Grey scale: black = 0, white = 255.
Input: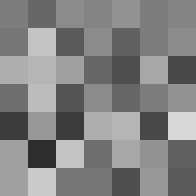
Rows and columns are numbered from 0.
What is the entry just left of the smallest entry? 160
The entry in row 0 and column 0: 125
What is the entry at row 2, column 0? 174
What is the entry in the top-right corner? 131
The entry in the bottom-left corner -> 160
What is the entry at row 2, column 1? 181
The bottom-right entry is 91
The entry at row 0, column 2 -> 139
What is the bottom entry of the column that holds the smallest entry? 202
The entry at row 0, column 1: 103
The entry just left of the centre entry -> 85
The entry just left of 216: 73

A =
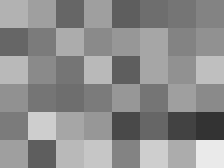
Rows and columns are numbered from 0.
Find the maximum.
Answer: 234
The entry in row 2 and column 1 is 138
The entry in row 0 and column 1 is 159
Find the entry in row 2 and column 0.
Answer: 185
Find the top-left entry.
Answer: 178
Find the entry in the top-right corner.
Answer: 131
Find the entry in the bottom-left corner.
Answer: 159
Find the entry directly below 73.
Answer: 131
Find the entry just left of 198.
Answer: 185
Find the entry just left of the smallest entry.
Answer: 66
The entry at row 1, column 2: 172
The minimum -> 51
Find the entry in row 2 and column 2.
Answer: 117

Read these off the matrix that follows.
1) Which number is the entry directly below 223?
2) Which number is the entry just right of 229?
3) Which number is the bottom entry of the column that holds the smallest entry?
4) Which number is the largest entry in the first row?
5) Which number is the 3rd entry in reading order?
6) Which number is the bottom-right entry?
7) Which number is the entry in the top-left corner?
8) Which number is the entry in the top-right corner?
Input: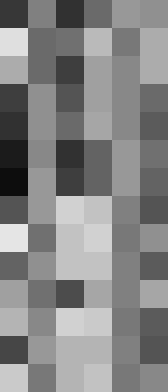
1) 172
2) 112
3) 202
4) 152
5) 49
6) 136
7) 55
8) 144
